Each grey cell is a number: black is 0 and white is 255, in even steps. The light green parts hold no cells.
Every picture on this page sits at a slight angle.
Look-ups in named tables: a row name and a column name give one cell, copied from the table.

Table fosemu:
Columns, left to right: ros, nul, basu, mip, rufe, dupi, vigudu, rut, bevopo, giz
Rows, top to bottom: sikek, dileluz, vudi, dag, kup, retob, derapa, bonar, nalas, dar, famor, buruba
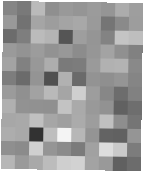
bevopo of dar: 97
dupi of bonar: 170
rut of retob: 143
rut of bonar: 146
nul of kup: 129
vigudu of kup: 154
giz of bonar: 110
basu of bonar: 145
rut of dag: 163
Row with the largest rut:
famor

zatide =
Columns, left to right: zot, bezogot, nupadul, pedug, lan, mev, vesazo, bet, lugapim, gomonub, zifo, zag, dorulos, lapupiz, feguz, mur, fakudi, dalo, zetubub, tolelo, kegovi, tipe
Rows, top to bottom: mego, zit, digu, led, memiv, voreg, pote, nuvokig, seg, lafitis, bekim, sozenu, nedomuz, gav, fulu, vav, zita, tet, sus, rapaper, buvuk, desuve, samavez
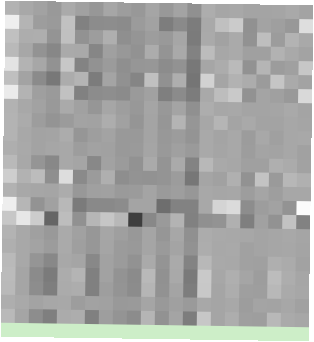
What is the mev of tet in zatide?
159
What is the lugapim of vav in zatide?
184
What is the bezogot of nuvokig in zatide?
168
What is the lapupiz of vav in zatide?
129
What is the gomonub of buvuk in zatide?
140
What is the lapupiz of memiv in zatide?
120
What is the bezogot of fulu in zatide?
182
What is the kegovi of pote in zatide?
153

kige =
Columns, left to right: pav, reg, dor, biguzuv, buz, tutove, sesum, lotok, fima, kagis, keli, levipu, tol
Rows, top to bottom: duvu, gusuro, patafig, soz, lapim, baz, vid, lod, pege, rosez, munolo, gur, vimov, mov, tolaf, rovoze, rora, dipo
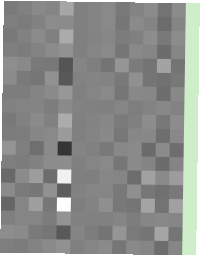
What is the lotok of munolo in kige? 121
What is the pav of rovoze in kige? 127
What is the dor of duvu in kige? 137
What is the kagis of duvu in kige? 131
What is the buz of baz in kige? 88
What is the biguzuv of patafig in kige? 128
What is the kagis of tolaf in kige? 117

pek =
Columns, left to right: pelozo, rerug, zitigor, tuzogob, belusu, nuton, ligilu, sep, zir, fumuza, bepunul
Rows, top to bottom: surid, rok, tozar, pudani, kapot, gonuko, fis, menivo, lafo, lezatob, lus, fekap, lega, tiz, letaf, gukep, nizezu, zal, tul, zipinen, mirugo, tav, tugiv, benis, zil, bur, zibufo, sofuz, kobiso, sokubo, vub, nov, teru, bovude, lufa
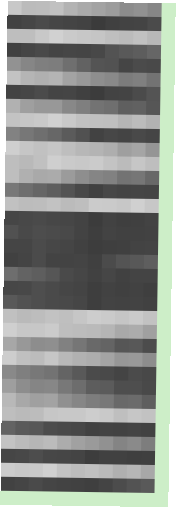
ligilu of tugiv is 205
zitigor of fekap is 192
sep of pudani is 83
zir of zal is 64
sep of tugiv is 202
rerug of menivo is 159
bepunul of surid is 134
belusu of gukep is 70
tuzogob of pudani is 68
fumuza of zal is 67
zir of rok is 67
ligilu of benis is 186
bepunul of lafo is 178
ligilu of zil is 105
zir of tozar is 187
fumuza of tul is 88
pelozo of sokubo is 190
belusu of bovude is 195
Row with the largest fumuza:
letaf

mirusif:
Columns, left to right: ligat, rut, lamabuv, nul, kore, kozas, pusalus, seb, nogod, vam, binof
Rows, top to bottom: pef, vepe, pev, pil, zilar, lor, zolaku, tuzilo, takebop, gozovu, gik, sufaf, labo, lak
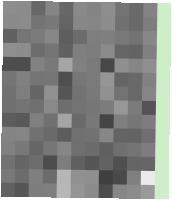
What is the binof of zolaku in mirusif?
133
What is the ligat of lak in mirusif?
97
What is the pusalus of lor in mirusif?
122
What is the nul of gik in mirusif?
118
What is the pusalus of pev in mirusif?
126
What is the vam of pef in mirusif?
106
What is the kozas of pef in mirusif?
138
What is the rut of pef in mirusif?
139
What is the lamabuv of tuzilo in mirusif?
112
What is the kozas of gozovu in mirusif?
113
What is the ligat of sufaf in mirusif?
114
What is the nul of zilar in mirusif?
121
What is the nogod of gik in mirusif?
111
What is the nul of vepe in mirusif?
120
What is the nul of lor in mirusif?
118
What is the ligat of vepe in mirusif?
138
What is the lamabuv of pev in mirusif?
123
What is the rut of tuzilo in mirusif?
116
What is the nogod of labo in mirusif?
73
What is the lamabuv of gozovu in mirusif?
113

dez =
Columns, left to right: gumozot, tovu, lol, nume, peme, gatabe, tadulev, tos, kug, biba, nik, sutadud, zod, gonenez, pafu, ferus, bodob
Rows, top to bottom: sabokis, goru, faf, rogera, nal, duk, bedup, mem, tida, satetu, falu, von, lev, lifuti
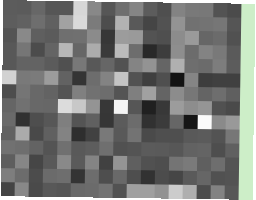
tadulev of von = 132
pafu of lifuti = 76
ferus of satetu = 83
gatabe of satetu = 46
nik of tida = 49
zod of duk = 19
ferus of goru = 118
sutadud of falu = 90
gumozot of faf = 84
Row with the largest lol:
duk

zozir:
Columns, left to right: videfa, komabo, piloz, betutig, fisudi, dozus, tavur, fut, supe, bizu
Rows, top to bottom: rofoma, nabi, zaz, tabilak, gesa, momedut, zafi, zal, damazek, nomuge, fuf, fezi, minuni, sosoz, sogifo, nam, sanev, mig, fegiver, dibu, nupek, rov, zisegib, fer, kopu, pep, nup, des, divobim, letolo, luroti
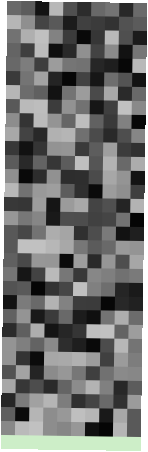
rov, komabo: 123
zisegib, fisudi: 105
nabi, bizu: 91
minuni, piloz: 45
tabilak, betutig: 14
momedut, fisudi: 7
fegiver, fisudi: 11
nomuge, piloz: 40
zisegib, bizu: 108
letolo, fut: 25
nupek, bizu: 26
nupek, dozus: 192
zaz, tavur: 54
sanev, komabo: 71
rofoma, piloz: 19
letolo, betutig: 141
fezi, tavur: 85
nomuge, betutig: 177
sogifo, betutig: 21
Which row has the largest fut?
fer

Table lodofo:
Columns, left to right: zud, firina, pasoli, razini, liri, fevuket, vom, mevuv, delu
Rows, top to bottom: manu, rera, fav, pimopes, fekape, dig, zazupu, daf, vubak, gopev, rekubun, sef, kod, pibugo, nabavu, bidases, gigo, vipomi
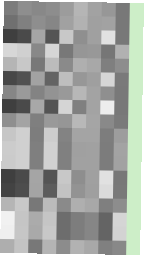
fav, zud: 63
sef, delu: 162
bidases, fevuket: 125
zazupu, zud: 134
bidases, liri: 109
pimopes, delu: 177
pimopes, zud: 215
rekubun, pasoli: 127
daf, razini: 84
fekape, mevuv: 127
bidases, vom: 134
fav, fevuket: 143
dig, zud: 71
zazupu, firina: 154
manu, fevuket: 181
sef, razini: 209
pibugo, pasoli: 164
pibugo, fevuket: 147
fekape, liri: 138
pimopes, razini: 214
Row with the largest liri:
daf

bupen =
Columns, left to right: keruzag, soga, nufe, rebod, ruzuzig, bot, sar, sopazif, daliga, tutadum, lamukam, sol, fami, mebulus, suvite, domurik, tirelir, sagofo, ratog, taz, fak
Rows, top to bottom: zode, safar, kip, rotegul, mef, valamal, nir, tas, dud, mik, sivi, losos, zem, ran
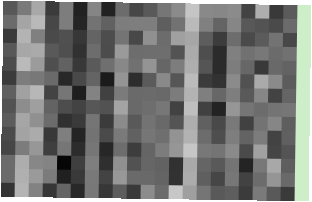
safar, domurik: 100
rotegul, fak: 113
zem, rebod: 123
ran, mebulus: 159
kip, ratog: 91
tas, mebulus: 191
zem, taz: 149
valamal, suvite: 59
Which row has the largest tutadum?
safar

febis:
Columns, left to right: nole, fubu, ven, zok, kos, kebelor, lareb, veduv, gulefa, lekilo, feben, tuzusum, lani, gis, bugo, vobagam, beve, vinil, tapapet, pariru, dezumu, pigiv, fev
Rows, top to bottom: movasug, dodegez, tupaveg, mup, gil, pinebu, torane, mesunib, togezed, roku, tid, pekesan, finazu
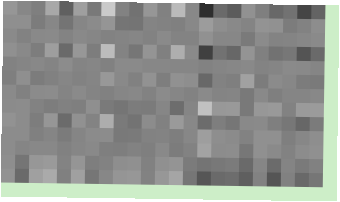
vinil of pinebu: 161
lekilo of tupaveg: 134
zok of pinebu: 129
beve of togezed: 118
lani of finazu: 165
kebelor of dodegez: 134
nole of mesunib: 139
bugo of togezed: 108
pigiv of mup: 84
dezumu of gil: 138
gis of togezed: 136
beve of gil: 135

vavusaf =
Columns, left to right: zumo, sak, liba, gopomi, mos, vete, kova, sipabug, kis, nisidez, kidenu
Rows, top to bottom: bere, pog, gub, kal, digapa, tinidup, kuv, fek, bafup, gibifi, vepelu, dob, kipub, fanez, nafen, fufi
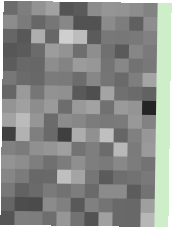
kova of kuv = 79
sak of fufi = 126
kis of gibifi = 102
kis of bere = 147
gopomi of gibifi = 106
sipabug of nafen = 116
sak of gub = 88
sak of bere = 126
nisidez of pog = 96
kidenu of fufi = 183
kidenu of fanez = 115
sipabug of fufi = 160
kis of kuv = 112
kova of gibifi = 144
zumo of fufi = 85
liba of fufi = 125
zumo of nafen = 101
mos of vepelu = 159
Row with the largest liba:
gub

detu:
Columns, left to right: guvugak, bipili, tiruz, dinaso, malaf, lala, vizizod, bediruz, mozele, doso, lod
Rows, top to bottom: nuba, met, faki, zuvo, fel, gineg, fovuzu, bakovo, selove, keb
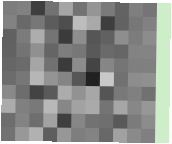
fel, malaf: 59
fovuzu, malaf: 172
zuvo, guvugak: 98
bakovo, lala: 162
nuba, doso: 127
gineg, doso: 141
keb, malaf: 151
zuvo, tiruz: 144
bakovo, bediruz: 116
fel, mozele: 117
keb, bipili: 152
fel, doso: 127
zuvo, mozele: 102
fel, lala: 140
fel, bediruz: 134
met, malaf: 78
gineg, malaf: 133
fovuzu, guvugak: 137

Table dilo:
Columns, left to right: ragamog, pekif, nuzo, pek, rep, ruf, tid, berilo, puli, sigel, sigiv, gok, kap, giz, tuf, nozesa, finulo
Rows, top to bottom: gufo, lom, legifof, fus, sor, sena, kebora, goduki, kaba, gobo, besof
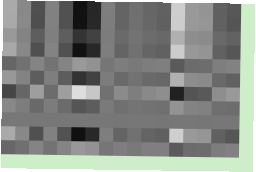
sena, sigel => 114
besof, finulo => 129
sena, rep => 93
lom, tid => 40
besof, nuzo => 132
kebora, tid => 199
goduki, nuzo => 105
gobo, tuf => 149
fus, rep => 81
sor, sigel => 121

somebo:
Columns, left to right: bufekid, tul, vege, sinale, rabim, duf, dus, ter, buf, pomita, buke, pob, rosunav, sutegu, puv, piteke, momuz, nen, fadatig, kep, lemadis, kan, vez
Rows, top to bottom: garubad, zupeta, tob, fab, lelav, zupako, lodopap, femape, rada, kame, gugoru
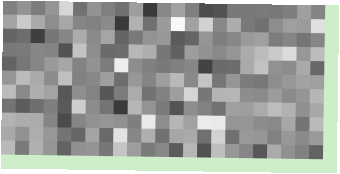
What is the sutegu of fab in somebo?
157
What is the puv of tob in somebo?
149
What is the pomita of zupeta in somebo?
177
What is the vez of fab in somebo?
188
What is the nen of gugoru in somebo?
134
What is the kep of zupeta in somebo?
141
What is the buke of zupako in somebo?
133
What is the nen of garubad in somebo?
119
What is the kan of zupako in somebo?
162
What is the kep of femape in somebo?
189
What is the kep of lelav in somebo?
145
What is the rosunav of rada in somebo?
182
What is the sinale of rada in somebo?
133
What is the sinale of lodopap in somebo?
163
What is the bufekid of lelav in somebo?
99
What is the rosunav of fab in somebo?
97

